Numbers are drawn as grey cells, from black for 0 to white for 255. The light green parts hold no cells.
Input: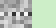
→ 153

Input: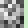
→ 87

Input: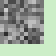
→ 117

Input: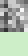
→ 104

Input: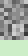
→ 195

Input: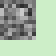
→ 119

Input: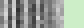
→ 185
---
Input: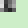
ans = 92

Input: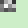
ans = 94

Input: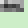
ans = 89

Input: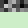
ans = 130

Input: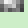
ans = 62

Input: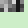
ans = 90

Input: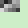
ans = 60

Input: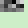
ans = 141
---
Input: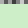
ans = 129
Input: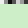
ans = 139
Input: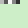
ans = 132
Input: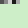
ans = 138
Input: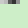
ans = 144
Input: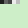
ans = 99
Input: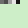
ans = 109
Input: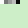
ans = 155
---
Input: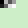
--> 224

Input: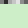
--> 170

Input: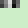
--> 207

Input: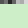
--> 40

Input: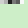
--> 33

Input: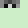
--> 209

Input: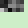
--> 8
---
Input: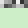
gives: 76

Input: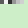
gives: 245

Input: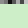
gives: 116

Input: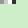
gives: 204

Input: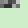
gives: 49

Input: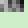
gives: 177

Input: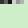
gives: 96
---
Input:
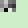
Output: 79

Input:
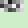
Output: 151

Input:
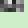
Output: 127

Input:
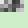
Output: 114

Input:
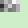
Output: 205

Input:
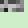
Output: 196
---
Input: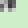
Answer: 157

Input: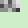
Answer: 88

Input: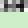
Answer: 181

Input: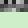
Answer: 193

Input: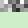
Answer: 84

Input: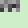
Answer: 151

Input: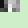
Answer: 202

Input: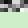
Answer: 216
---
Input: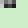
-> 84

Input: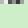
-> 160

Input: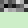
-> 37

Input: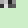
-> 141

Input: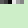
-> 133

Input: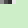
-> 233

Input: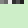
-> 31

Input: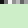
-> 160
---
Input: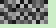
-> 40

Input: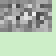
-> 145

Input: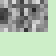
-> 133

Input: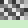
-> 53

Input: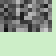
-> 68

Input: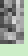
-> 99
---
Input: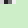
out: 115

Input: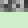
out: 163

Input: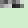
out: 49

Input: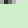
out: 180

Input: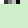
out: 192

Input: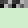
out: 95
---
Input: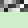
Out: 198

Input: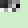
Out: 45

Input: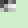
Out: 47

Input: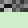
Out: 155

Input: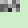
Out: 163

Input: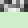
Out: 78
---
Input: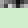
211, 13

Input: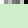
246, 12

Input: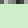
198, 44

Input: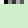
238, 11

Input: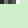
245, 38

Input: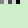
225, 2
